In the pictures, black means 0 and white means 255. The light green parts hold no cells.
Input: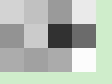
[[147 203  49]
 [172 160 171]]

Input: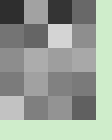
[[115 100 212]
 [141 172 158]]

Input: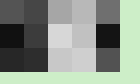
[[ 17  60 215]
 [ 39  45 200]]

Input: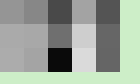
[[170 168 111]
 [172 164  10]]

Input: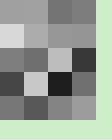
[[215 172 150]
 [126 111 189]]

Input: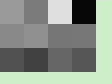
[[136 144 118]
 [ 80  65 102]]

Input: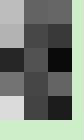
[[179  71  57]
 [ 38  82  10]]

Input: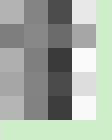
[[126 136 107]
 [175 127  58]]
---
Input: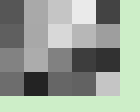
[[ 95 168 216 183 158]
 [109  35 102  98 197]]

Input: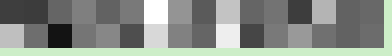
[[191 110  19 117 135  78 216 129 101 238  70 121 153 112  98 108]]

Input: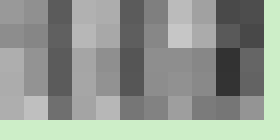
[[141 134  96 183 168  94 135 198 171  89  72]
 [172 147  91 166 146  86 141 145 137  51  99]]

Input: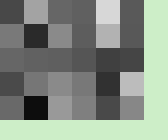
[[121  42 138  93 178  88]
 [ 74 118 138 120  49 188]]

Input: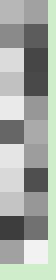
[[137  92]
 [193  73]
 [102 171]
 [218  79]
 [ 61 114]]

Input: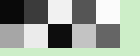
[[166 235  13 195 101]]

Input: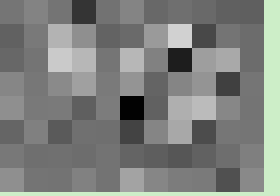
[[ 97 121 179 143  99 106 154 209  72 116 108]
 [134 119 138 160 122 148 100 133 148  64 117]
 [101 128  90 112 111  67 133 168  76 118 117]
 [143 116 115 129 115 163 134 124 122  80 137]]

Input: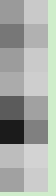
[[119 177]
 [171 206]
 [ 27 128]
 [160 204]]
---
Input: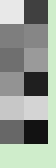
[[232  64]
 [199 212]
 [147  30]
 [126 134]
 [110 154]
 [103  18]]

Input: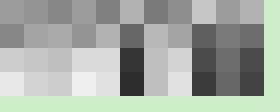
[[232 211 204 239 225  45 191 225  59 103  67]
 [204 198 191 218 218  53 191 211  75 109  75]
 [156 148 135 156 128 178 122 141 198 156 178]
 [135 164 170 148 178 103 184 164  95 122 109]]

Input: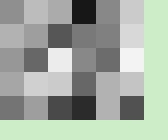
[[179 158  86 121 129 216]
 [165 209 203 102 179 195]
 [150 102 236 136 108 242]
 [144 187 171  24 136 203]
 [115 158  74  44 179  80]]

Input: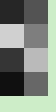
[[207 126]
 [ 53 186]
 [ 38  84]
 [ 16 104]]

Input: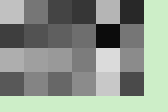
[[193 118  68  54 181  40]
 [174 159 153 124 219 139]
 [ 88 132 103 139 200  74]
 [ 62  82  95 110  12 118]]

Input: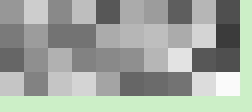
[[198 129 198 212 163 101 107 115 220 249]
 [150 205 137 190  86 171 157  94 183  80]
 [123 157 115 115 171 183 190 171 212  59]
 [101 143 177 129 137 143 183 227  86  80]]
